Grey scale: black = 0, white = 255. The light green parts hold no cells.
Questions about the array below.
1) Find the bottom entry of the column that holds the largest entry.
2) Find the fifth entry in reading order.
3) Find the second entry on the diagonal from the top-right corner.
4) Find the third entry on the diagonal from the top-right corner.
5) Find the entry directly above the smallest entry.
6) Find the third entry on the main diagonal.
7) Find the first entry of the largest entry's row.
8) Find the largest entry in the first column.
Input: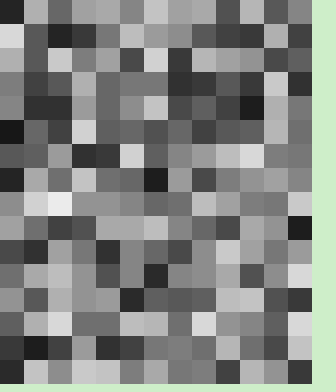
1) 141
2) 169
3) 176
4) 147
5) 133
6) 201
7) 141
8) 216
